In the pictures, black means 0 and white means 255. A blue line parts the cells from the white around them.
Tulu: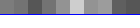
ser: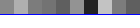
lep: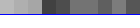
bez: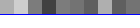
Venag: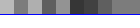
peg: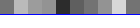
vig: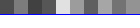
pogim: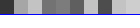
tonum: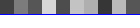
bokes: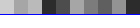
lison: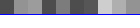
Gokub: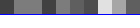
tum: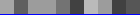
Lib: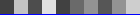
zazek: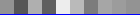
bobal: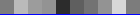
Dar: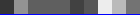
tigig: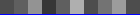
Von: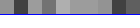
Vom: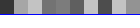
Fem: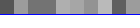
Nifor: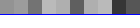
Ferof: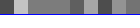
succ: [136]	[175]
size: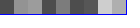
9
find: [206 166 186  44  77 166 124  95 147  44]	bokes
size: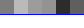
6
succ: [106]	[147]
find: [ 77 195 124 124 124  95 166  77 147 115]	Ferof

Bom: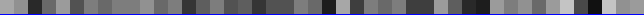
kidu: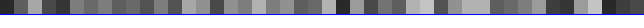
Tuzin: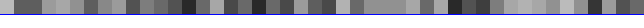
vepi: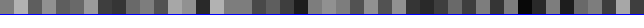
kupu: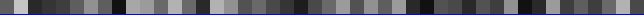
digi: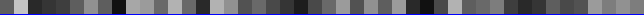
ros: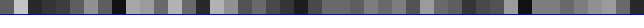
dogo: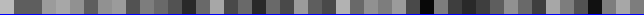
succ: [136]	[155]
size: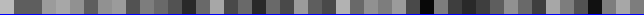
46
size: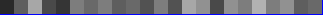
23
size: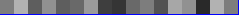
17
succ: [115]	[94]
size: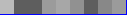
9

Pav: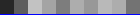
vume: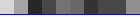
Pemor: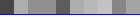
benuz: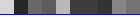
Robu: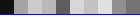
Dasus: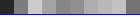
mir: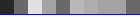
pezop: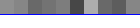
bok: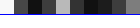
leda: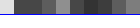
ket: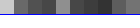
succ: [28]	[61]
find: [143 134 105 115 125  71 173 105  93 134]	pezop
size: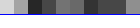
10
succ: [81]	[71]
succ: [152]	[185]

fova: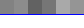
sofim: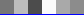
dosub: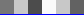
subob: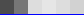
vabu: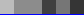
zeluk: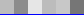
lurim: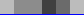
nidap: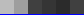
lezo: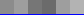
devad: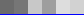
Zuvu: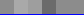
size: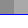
2
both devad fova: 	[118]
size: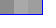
3
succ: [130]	[140]
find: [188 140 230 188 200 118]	zeluk
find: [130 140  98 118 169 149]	fova

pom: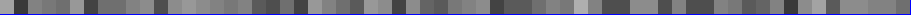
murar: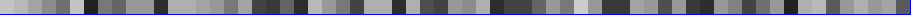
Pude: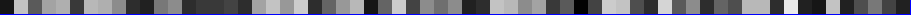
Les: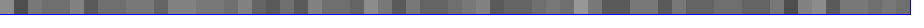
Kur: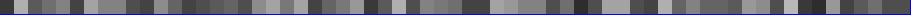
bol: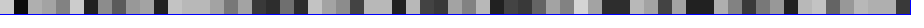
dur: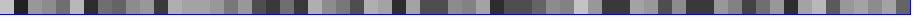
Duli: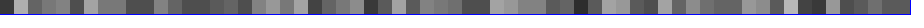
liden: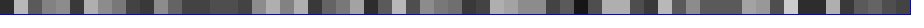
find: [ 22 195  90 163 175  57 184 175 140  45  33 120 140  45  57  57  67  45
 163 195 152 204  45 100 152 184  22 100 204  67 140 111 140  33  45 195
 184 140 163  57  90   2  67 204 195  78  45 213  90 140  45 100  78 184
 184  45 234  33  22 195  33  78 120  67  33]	Pude
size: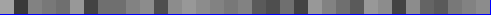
35

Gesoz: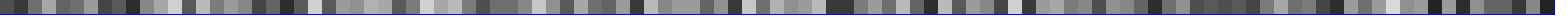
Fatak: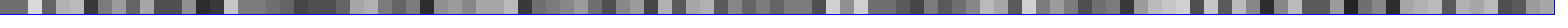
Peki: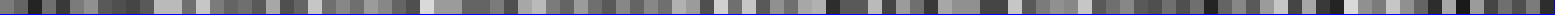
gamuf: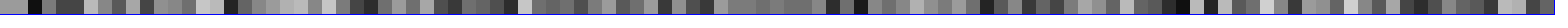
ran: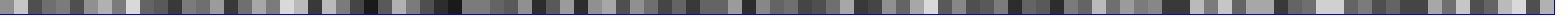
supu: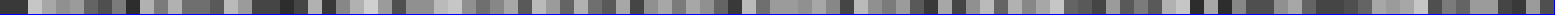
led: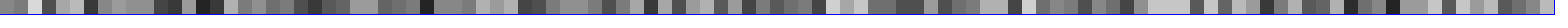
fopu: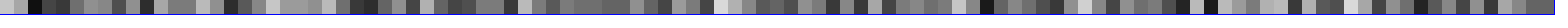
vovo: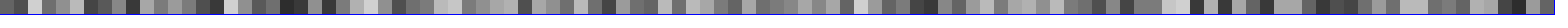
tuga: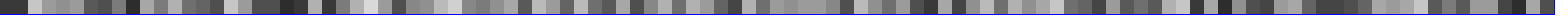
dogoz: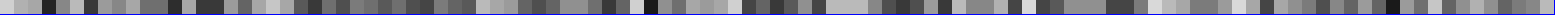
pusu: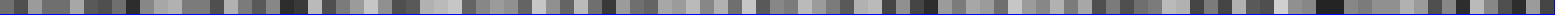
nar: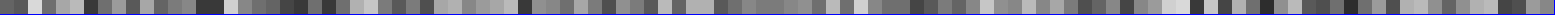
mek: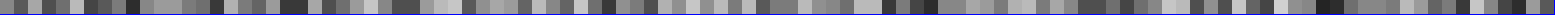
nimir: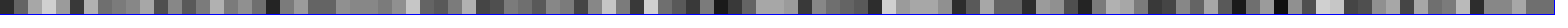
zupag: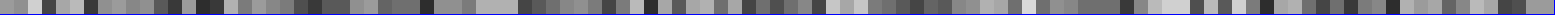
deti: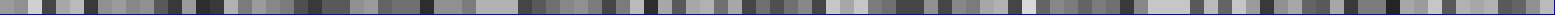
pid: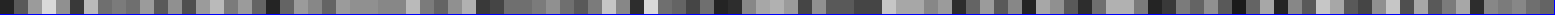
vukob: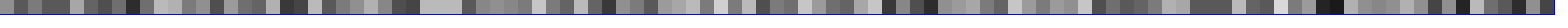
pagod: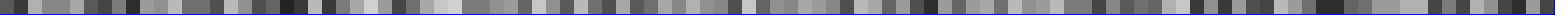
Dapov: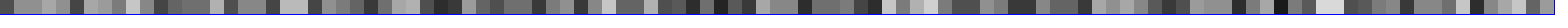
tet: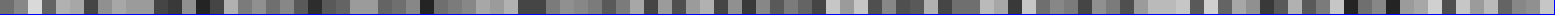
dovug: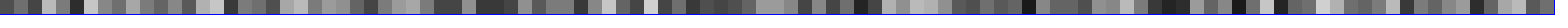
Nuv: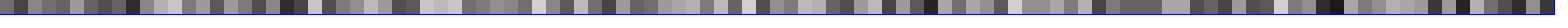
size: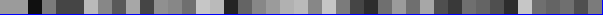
43
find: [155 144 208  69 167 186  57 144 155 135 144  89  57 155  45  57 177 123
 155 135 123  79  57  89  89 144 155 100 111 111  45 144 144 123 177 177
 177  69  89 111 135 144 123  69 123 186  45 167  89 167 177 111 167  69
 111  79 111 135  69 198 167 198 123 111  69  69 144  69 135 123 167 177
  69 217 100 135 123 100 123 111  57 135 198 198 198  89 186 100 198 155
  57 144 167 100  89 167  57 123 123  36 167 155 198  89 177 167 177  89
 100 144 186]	deti
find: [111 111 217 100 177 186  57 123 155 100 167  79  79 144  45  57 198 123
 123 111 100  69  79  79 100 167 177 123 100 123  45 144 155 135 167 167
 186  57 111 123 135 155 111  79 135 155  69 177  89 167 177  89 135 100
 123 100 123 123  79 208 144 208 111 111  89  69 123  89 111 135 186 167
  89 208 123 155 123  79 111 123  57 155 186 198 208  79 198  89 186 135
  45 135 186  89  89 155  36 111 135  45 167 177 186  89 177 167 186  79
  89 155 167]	Fatak

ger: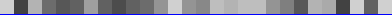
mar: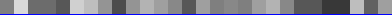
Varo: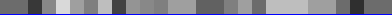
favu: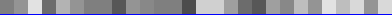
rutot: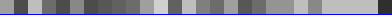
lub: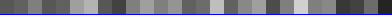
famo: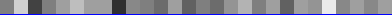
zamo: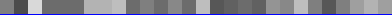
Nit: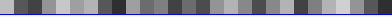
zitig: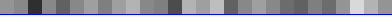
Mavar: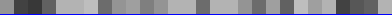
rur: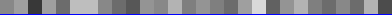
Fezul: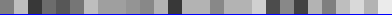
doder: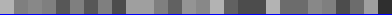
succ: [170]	[66]
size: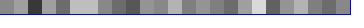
25
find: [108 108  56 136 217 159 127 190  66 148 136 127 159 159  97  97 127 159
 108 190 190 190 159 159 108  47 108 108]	Varo
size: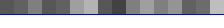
16
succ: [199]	[159]
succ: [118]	[190]

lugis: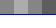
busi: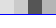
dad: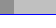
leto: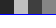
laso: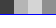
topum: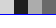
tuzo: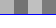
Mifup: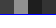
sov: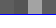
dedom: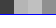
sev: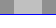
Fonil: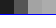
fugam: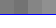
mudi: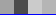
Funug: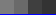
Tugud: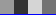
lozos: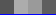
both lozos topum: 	[172]
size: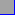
1

